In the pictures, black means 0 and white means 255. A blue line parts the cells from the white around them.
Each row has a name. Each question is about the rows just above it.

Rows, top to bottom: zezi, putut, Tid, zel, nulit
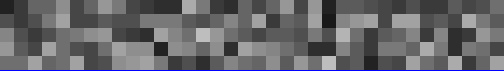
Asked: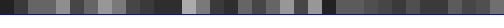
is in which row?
zezi
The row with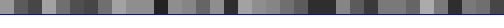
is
zel

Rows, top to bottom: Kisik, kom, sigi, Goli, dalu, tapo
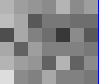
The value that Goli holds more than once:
[129]
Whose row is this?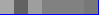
Goli
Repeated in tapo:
[129]
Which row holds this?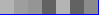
dalu
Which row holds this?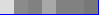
tapo

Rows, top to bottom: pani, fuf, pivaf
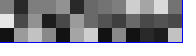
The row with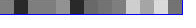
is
pani
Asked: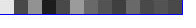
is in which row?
fuf

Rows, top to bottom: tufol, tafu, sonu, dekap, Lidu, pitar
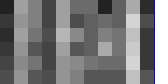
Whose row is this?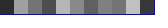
sonu
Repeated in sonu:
[116]

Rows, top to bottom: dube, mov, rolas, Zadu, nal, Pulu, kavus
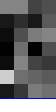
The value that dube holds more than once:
[132]
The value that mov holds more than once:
[24]
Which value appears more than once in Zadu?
[2]

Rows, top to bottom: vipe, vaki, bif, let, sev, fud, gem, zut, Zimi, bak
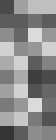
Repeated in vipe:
[191]
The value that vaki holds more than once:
[92]
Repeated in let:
[209]
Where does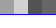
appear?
gem
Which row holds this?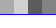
sev

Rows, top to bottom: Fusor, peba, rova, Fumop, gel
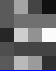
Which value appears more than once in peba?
[112]
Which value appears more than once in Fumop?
[68]
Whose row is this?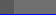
peba

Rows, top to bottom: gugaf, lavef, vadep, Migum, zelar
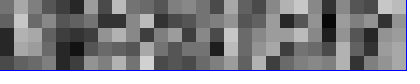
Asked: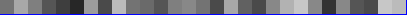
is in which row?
gugaf
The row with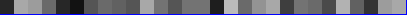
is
Migum
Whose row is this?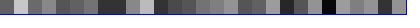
lavef

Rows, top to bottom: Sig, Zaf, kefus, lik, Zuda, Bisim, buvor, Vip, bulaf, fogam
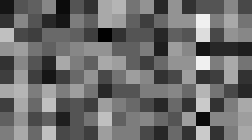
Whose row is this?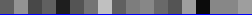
bulaf
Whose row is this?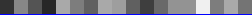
Zuda

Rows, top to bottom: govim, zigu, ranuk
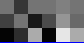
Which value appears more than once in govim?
[116]
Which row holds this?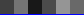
zigu
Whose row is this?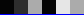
ranuk

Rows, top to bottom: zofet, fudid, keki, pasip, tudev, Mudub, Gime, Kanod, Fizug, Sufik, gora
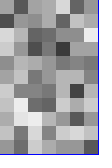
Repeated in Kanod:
[204]
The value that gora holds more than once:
[151]
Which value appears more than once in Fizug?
[151]
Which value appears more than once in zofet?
[163]

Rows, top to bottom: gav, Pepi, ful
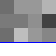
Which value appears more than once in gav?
[152]
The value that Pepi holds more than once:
[122]

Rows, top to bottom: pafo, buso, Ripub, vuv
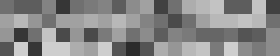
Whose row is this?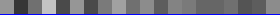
Ripub
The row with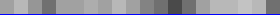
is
buso
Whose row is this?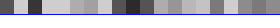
vuv

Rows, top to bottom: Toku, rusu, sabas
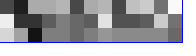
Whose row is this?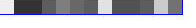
rusu
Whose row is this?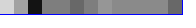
sabas
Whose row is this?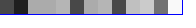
Toku

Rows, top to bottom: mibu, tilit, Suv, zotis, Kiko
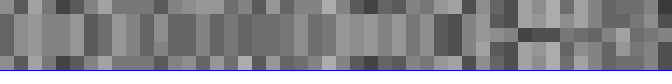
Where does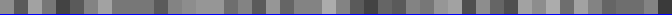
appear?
mibu
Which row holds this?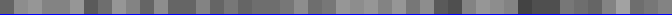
Suv
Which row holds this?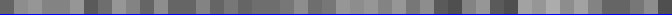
tilit

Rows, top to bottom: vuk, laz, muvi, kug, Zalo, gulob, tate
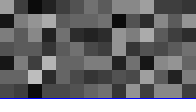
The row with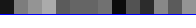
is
laz
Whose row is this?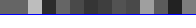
gulob
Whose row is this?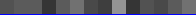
kug
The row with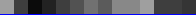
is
vuk

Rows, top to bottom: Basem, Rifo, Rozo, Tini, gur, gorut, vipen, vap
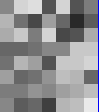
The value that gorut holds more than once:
[103]
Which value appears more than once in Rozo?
[171]
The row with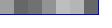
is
gorut

